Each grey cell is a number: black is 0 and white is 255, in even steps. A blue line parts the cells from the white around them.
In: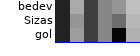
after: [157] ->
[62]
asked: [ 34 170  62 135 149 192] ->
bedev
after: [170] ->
[62]

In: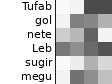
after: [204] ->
[184]
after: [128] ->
[135]
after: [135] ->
[177]
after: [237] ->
[177]

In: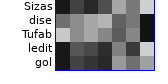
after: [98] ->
[120]
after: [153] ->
[112]
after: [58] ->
[207]
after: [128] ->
[58]
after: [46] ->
[128]

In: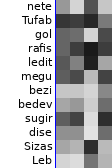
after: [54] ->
[61]
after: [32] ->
[166]
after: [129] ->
[32]
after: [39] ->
[122]
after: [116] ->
[180]
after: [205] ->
[109]

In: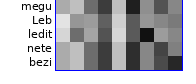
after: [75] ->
[39]
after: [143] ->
[83]
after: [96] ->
[207]
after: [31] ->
[143]
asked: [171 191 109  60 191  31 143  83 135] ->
megu

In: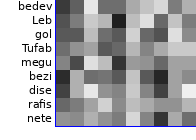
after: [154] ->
[146]
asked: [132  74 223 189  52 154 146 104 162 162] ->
megu
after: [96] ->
[231]
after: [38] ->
[162]
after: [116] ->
[89]

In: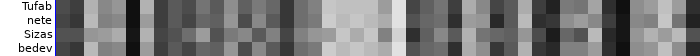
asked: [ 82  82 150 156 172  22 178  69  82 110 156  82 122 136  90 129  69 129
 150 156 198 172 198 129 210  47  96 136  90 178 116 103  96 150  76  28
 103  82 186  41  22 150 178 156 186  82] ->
Sizas
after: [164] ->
[47]

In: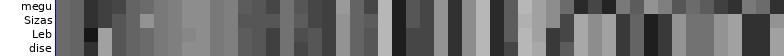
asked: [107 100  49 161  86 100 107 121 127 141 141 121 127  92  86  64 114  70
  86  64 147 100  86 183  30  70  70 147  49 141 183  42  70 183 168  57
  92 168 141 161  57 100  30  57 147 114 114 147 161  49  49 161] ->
dise
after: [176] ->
[161]
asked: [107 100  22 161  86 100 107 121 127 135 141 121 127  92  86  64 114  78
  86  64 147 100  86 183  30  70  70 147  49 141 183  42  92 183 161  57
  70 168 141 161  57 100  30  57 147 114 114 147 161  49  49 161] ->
Leb
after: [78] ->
[86]
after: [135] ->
[141]
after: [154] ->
[100]

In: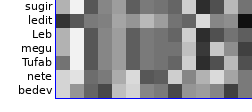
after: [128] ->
[165]
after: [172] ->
[218]
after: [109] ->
[122]

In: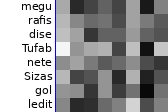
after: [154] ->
[98]
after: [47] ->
[106]

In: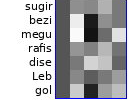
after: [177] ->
[121]
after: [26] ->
[143]

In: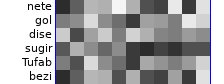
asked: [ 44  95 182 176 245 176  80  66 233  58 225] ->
nete
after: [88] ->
[176]
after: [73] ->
[161]
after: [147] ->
[125]
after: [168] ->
[147]
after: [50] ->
[80]

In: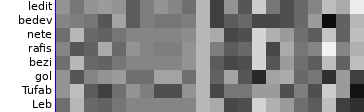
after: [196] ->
[98]
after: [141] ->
[183]

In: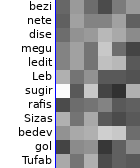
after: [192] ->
[184]
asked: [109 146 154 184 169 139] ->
dise
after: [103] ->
[154]

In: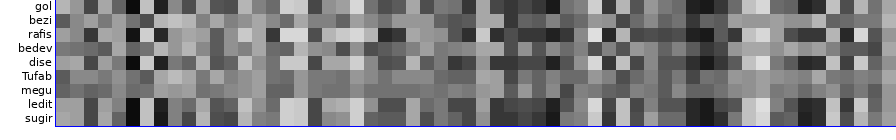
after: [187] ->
[167]
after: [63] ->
[201]
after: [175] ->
[207]

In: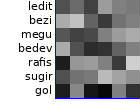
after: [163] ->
[144]
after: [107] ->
[65]
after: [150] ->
[156]
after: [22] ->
[8]
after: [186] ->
[163]
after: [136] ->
[22]

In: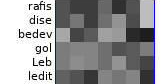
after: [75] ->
[189]
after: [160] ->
[154]
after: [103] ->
[48]
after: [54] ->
[132]
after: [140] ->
[132]
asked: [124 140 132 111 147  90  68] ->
Leb

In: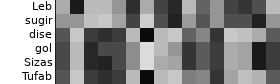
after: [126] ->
[134]
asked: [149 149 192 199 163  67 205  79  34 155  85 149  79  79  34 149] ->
sugir
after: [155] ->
[85]
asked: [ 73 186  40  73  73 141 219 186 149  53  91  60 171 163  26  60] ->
gol
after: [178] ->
[91]

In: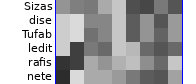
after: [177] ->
[191]
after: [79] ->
[71]
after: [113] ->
[134]

